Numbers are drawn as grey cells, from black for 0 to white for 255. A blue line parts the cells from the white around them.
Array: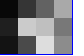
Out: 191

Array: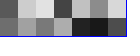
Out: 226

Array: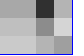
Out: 140

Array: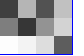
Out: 147

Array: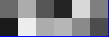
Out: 85

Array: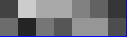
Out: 169

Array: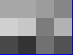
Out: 124
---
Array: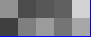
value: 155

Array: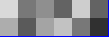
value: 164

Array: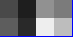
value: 238

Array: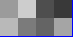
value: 100

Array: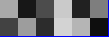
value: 44

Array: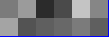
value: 95

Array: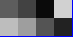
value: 84
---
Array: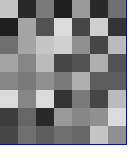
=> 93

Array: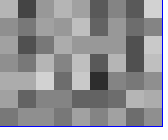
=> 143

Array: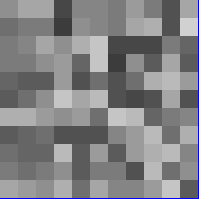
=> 143

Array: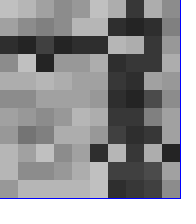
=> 182

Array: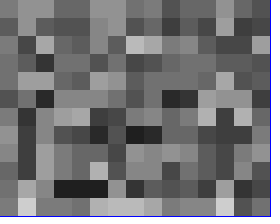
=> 123
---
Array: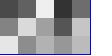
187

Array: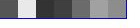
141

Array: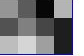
30

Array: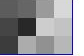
183

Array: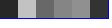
51

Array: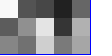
166

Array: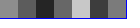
123

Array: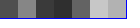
178
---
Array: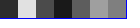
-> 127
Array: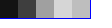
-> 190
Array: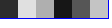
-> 196
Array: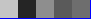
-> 110
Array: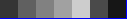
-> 22
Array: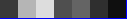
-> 15
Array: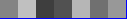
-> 152
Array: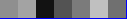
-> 112
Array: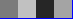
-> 164
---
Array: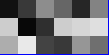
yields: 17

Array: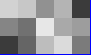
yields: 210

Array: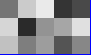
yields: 117

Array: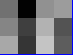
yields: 113

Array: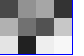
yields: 72

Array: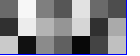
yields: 106

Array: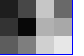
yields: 30

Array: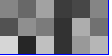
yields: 133

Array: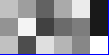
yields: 193
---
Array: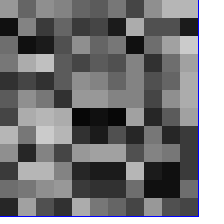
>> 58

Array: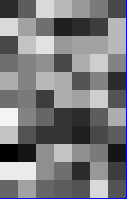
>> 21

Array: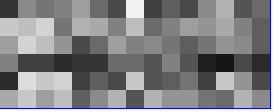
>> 42

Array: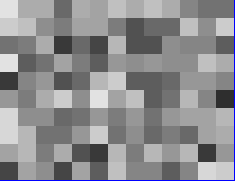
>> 172

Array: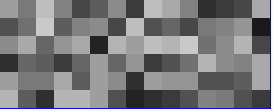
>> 169
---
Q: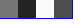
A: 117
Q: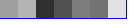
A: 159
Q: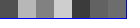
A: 80
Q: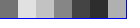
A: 115
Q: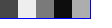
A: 71
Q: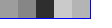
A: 157
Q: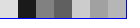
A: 223
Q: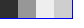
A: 47
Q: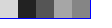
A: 216
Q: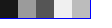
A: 23
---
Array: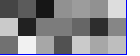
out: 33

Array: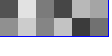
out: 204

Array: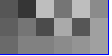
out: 117

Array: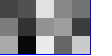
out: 50

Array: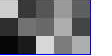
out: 114

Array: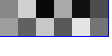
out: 97
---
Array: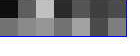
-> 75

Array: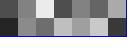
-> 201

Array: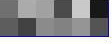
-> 149

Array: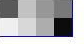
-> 173

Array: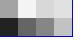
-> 134

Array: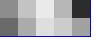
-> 204
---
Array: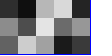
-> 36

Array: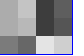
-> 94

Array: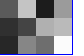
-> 155

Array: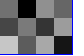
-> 102

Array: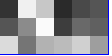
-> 85

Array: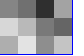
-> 163
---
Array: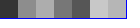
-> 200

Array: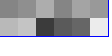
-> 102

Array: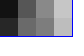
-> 125

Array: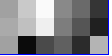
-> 43

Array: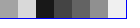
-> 144

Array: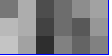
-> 100

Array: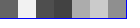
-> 203

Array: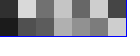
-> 124

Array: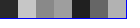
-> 102

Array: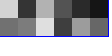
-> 156
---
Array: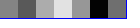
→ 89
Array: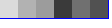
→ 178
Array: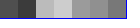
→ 59
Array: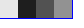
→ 30
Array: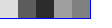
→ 93
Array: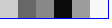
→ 103
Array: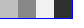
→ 136
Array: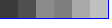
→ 79
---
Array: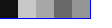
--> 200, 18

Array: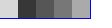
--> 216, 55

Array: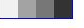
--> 241, 51

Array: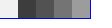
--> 241, 61

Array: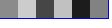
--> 204, 28

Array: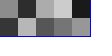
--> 204, 26

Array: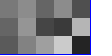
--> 203, 36
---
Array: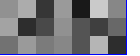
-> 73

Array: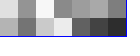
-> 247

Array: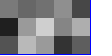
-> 207

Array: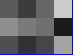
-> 112

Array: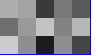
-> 195

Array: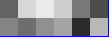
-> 234

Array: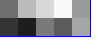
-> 216

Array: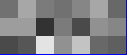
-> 50
